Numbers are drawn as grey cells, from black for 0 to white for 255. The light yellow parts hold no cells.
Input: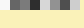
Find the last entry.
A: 206
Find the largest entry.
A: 248
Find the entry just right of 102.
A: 123

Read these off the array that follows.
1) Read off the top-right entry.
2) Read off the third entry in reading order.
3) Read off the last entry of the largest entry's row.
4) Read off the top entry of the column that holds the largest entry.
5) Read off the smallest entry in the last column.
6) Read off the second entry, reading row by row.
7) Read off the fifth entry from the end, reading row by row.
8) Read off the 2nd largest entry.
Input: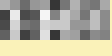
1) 169
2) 108
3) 139
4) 160
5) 130
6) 151
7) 169
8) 234

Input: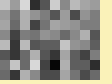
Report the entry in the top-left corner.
196
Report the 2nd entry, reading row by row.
156
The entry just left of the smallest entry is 66
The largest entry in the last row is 176
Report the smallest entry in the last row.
54
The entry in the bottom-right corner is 106
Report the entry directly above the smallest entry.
54
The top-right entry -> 156
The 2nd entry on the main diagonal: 116
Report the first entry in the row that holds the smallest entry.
116
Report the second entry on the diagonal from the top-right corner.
147
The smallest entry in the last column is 45
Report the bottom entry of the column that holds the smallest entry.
75
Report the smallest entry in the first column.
85
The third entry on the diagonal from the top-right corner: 147
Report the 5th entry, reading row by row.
85
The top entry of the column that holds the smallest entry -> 205

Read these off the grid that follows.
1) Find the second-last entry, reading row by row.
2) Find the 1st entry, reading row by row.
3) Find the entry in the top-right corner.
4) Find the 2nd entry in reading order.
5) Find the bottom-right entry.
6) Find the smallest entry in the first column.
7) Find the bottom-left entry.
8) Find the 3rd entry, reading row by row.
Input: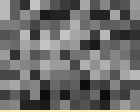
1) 155
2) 184
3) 155
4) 94
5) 124
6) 59
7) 124
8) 47

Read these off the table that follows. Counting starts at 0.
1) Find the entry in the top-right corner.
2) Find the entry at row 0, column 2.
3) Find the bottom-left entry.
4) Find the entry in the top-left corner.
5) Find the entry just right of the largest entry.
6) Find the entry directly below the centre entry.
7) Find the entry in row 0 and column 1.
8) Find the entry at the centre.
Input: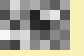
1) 165
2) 155
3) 94
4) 127
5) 205
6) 116
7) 217
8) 45

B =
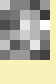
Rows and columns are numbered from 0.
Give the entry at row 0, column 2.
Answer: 130
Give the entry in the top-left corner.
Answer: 206
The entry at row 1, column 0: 108
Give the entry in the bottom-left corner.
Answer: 119
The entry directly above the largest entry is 56
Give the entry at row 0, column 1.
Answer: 130
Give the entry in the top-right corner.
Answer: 152
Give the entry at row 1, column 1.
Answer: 119
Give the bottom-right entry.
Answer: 65
